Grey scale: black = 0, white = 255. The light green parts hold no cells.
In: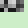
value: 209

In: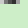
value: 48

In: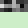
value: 175

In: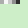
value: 141

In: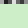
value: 222

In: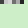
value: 111
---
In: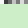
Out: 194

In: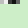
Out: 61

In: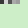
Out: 85

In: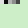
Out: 180

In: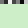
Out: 69

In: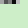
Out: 126

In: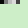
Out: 191

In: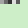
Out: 51

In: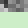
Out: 109
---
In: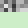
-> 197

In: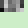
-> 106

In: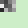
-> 111

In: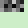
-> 104

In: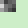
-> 81

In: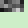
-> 64

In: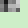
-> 150

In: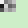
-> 154

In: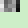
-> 120
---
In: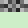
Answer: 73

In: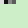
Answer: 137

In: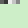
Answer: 237

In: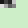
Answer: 37

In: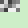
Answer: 63

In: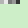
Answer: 120

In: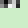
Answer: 120

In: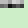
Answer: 159

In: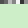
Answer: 190
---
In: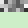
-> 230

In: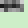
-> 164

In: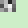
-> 148

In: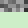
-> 133

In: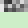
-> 186

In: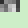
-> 46

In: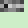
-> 80

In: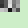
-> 63

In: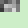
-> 111
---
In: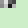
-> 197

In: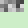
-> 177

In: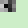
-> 9

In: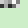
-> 40

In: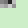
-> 162

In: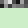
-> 116

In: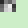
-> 189
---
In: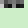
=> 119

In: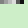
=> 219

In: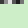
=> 86

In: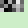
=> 45

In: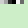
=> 0

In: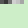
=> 208

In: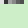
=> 135

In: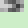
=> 85

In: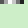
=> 198
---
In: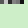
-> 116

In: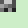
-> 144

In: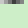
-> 102

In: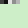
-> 142

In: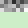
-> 139

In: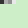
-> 145
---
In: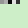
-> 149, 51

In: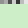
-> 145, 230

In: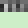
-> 123, 83

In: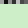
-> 161, 100

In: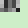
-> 192, 30

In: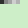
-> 47, 178

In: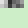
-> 225, 117

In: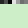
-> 37, 125
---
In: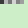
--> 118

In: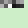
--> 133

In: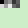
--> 147

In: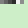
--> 72

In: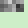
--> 204

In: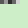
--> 47
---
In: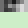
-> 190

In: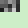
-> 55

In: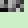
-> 55

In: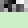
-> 206

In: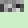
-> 171

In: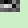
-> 64

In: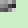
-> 125
